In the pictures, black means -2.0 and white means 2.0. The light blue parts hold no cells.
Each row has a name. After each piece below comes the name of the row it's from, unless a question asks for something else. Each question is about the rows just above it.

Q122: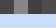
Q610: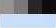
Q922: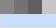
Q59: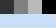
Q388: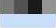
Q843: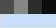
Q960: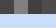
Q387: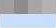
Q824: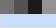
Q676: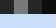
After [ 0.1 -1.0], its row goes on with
[-0.8]
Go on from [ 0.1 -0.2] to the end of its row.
[-0.5  1.1]
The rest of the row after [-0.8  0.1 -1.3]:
[-1.8]
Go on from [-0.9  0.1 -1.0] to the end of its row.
[-0.8]
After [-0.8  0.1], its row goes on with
[-1.3 -1.8]
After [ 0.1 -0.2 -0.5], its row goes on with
[1.1]
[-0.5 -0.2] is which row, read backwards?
Q922

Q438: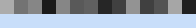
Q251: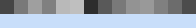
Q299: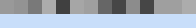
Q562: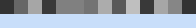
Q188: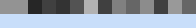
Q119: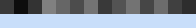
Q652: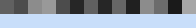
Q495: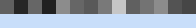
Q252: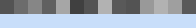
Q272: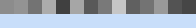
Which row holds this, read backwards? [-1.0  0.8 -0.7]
Q188
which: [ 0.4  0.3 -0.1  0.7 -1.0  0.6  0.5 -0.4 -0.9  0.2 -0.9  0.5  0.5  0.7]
Q299
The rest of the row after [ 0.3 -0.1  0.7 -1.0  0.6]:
[ 0.5 -0.4 -0.9  0.2 -0.9  0.5  0.5  0.7]
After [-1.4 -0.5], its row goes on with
[-1.4 -0.4 -1.5  0.2 -0.3 -1.6  0.6]
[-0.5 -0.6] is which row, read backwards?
Q438
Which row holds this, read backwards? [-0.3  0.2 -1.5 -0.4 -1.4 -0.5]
Q652

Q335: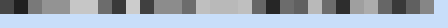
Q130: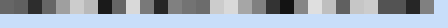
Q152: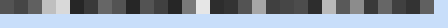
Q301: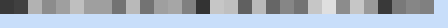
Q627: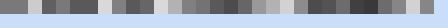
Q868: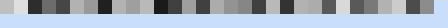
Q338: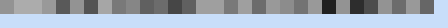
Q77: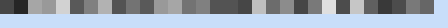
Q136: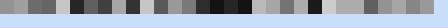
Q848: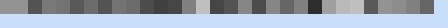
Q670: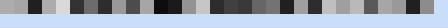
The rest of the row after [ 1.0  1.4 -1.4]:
[-1.1 -0.4 -0.7 -1.4 -0.7 -1.0 -1.4 -0.1  1.6 -1.3 -1.2 -0.7  0.6 -1.0
 -0.9 -0.8 -1.3  0.9 -0.6  0.2 -1.1 -0.4 -1.0 -1.2 -0.5]
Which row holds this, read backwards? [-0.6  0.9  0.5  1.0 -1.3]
Q670
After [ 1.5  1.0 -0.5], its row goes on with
[ 1.1  1.2 -0.7 -0.7 -1.4  0.0]
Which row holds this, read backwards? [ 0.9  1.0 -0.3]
Q335

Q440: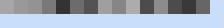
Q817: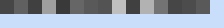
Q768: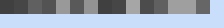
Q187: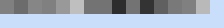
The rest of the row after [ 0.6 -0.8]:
[-0.5  0.5  0.5 -0.4]
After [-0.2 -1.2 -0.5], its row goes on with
[-0.1  0.0  0.9]

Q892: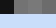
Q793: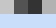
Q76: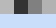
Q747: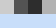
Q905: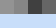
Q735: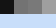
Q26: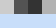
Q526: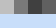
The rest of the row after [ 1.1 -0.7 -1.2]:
[0.8]
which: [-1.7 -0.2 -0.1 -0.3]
Q892
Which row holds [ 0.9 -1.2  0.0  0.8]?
Q76
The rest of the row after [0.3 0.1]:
[-1.0 -0.4]
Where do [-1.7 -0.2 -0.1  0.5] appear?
Q735
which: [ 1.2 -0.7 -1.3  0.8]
Q747

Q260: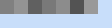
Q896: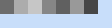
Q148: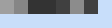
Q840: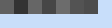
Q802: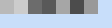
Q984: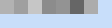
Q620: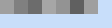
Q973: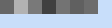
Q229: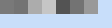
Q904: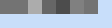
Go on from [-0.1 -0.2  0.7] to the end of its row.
[ 1.1 -0.7 -0.2  0.4]
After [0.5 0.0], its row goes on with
[-0.3  0.6  0.3 -0.5  0.5]
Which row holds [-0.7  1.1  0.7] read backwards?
Q229
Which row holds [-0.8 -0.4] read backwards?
Q904
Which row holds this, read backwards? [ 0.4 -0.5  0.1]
Q896
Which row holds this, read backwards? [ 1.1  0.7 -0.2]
Q229

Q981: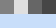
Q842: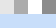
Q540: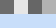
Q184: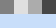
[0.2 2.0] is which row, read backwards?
Q842
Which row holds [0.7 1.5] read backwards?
Q184
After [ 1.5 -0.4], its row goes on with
[-0.9]
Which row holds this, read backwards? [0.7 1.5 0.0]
Q184

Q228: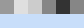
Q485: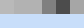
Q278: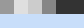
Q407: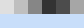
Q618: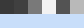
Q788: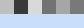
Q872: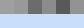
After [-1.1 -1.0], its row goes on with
[-0.1  1.8 -0.7  0.9]
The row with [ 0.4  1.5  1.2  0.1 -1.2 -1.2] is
Q278

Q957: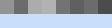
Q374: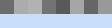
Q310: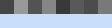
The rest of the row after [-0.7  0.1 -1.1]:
[-0.6 -0.8 -0.1]
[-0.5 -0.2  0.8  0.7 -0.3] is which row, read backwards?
Q957
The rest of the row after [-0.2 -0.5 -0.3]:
[-0.8]
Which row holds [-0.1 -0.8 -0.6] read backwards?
Q310

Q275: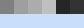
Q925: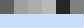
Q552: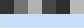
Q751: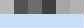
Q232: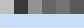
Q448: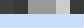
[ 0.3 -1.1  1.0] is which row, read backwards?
Q232
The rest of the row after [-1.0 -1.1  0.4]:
[ 0.4  1.2 -1.1]
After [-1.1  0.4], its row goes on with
[ 0.4  1.2 -1.1]
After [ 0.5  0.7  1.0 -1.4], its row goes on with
[-1.2]

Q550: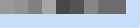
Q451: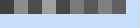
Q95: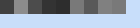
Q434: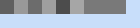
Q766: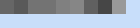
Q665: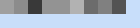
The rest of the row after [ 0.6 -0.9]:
[-0.7  0.1 -0.3 -0.3]
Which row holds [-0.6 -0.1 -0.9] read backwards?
Q451
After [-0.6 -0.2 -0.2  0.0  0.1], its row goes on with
[-0.5 -0.9  0.4]

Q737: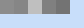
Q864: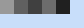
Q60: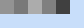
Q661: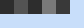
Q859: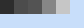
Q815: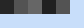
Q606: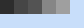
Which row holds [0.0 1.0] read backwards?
Q737
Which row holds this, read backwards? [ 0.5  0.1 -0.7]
Q606
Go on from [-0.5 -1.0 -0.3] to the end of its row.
[-1.5]
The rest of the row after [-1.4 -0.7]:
[-0.4 -1.5 -0.7]
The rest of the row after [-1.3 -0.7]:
[-1.3 -0.1 -1.1]
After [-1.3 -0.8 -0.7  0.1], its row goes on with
[1.1]

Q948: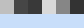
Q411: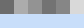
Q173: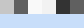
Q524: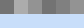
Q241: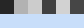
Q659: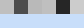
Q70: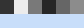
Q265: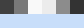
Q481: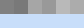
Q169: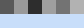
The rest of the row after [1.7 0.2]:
[-1.2]
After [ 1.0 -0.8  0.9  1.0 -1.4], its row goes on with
[1.2]
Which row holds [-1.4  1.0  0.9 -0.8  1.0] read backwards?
Q659
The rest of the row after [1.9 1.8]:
[-1.2 -0.5]
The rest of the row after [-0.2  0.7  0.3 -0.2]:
[0.0 0.3]

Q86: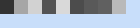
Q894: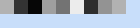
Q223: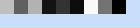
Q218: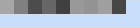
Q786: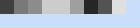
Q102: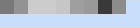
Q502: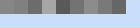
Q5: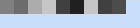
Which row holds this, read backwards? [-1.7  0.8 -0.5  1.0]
Q223
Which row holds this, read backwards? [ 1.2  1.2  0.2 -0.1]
Q786
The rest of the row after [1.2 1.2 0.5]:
[-1.4 -0.7  1.5]
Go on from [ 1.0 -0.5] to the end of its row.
[ 0.8 -1.7 -1.2 -1.8  1.9 -0.2 -2.0]

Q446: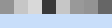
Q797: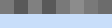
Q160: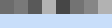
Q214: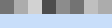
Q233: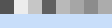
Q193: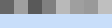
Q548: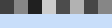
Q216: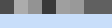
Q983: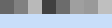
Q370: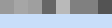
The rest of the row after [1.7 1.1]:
[-0.5  0.9  0.6  0.2  0.7]
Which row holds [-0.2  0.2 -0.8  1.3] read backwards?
Q214
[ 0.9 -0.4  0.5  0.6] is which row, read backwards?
Q370
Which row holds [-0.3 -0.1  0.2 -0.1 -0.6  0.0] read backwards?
Q797
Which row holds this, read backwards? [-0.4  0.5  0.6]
Q370
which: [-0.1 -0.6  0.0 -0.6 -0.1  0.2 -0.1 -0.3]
Q797
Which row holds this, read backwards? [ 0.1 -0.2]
Q160

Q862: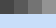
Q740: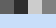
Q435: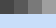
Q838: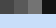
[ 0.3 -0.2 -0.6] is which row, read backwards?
Q862
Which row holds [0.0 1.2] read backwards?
Q740
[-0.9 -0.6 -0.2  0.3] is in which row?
Q862

